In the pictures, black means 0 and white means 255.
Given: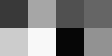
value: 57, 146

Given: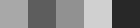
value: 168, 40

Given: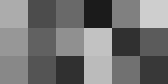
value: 172, 56

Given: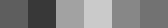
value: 94, 114

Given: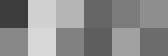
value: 60, 108

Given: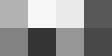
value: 178, 72

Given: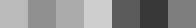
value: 185, 125

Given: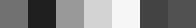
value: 113, 80

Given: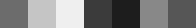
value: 108, 86
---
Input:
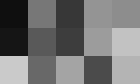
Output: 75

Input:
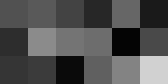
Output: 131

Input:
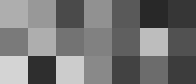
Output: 108

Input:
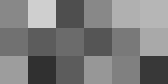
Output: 128

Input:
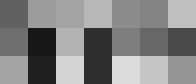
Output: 198

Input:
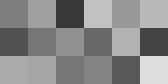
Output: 88

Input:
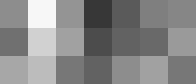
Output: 161

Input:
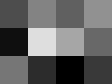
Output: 0

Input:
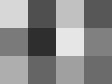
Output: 160
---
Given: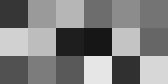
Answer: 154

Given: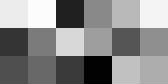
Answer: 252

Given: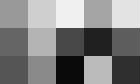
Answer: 207

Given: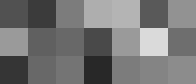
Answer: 59

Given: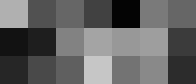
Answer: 81

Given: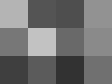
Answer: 84

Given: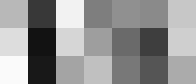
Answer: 56

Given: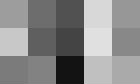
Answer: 109

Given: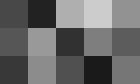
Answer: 34

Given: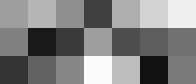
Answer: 182
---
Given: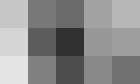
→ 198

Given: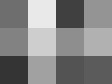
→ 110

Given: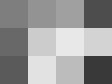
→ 126

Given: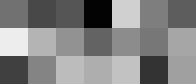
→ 113

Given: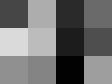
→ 70

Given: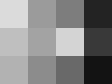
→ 219

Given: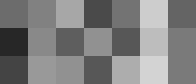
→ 108

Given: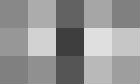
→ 136

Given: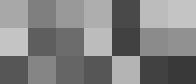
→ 168

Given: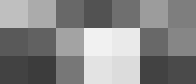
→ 191
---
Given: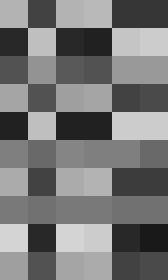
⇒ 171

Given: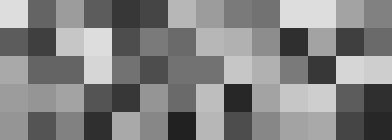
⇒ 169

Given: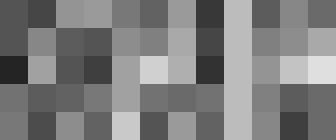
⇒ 135

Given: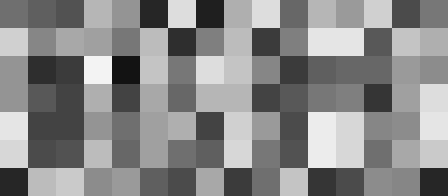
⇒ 140

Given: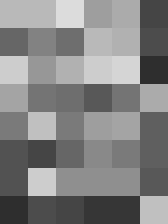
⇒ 54
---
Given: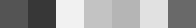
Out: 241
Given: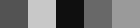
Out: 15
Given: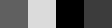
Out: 0
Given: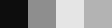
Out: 229
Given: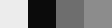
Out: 110
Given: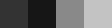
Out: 137
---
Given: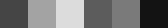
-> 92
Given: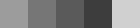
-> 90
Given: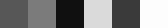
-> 218
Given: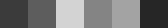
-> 132
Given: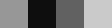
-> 14
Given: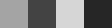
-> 67
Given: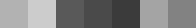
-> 59
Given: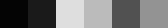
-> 187
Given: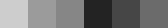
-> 35
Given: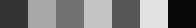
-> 85
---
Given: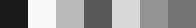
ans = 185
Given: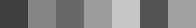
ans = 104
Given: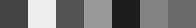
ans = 83
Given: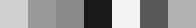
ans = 139
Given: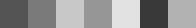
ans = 200
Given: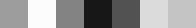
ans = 131
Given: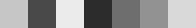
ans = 235
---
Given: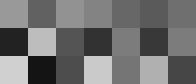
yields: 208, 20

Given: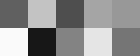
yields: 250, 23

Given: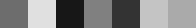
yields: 224, 23

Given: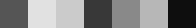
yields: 225, 14

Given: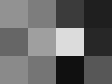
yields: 220, 16

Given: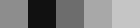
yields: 197, 17

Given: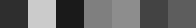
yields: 203, 26

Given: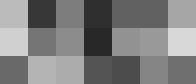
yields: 216, 40
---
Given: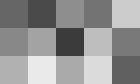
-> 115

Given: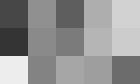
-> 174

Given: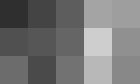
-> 164

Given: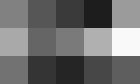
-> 29

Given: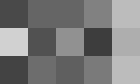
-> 129

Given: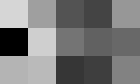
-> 68

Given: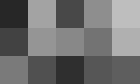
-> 142
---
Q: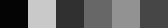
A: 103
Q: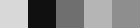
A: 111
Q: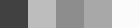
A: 141
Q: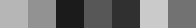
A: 48
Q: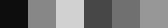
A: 71
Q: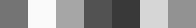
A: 57
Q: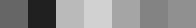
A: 165
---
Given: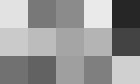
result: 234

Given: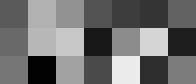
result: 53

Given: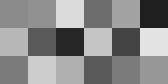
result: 163

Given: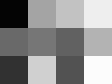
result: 194

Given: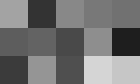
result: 120

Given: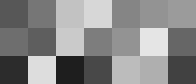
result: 147

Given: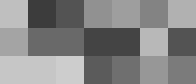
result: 131

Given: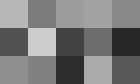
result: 162

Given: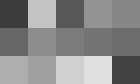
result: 147

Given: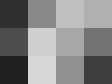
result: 192
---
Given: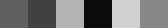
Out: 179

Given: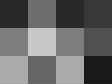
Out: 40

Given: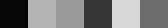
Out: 153

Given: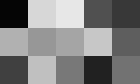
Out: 231

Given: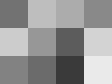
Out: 172

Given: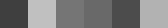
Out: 117
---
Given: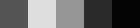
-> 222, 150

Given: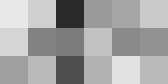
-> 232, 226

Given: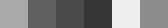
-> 238, 169

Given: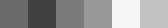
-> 246, 194

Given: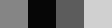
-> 208, 133

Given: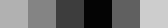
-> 205, 177
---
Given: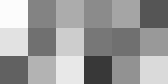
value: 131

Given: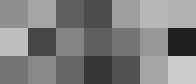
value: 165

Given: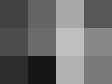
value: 100

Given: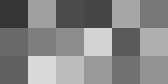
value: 160

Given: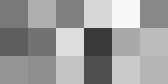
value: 175

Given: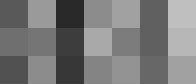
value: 154

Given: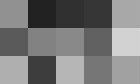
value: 34

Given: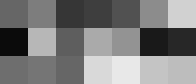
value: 125
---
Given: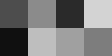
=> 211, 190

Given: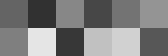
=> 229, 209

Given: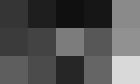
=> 217, 145

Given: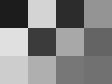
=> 224, 212

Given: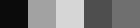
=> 214, 162

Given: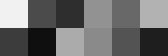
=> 241, 178

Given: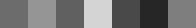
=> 212, 149

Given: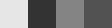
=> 230, 132
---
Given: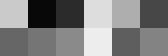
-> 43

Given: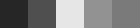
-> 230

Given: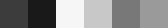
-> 246

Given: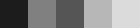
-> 85

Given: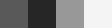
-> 152

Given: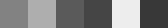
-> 90
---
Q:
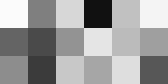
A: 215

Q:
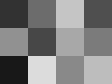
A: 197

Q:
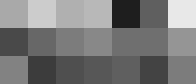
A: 176

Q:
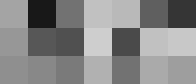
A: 114

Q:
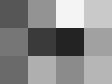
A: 244

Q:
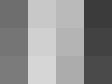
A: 186

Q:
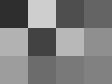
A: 78
